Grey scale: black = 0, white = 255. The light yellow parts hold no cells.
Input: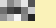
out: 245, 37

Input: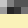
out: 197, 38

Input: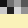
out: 216, 19

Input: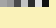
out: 224, 17

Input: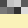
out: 219, 48

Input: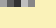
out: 191, 51

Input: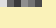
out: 223, 59

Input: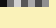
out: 209, 15
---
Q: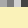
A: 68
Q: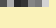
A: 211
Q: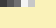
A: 199
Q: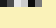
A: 123
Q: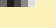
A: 222
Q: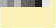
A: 229
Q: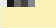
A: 136
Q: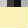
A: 176
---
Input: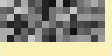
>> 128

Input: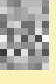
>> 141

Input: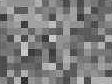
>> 119

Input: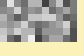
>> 123

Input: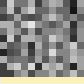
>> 162

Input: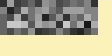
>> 50

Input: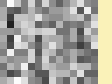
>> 127
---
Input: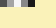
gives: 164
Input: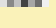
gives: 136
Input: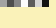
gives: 78
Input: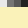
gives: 117
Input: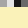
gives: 229
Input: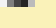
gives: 127
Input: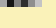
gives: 21
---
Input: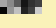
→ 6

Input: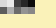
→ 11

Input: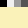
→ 1

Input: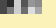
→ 44

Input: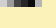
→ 11

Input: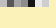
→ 21

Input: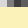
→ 62

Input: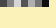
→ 14

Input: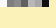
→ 16

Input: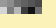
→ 17
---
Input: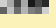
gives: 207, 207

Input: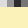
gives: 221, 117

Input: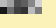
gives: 186, 121

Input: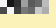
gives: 244, 173

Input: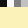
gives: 16, 193

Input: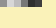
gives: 145, 62

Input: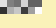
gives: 224, 253

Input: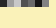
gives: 38, 130

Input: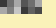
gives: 57, 72
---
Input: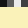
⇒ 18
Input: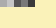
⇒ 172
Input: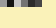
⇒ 155
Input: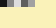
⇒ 21
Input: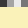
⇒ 56
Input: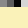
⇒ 137
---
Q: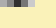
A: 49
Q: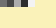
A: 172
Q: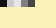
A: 232
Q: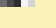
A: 45
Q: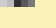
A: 50
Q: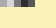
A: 118
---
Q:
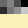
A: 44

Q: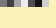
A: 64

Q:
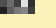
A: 48

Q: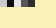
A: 45

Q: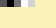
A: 87

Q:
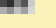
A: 72

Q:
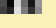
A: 24
